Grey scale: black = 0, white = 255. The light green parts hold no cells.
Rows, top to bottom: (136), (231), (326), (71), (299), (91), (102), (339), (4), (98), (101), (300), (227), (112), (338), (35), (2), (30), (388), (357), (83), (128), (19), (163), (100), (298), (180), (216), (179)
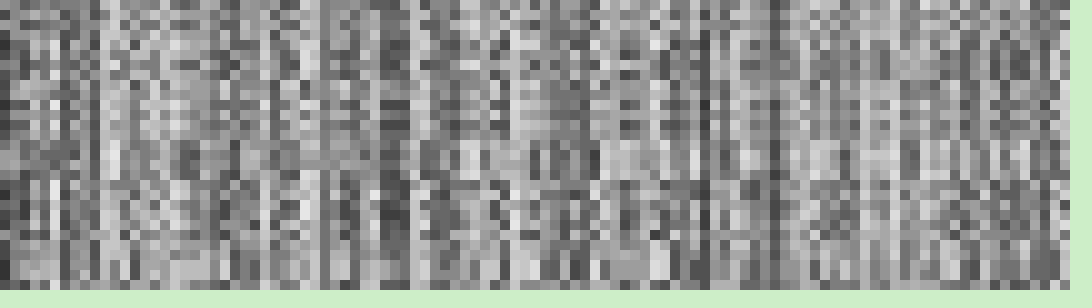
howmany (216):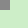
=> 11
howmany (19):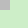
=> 10
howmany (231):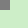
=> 12
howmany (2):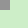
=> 10

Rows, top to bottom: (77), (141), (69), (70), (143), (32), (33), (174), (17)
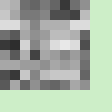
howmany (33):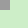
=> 3
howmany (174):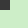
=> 1
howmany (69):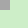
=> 0

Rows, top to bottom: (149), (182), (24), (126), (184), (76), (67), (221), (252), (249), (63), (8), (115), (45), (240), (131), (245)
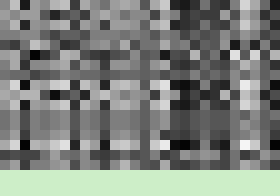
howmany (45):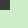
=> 4
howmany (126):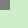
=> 8
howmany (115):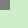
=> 7
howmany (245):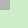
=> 1

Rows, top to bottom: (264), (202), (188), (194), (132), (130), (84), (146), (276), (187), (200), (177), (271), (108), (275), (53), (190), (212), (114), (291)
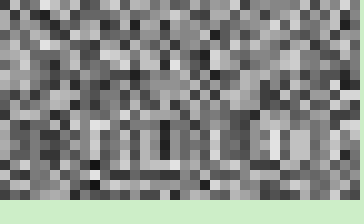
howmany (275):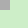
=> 2
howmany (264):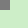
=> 3
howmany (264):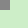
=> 5

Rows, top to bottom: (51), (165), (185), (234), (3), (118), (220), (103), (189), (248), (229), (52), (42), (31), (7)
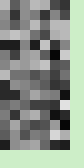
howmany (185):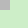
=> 3
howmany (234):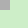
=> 3
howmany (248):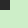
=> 2
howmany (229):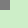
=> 1
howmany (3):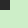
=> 0
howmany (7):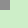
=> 1
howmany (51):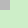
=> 2

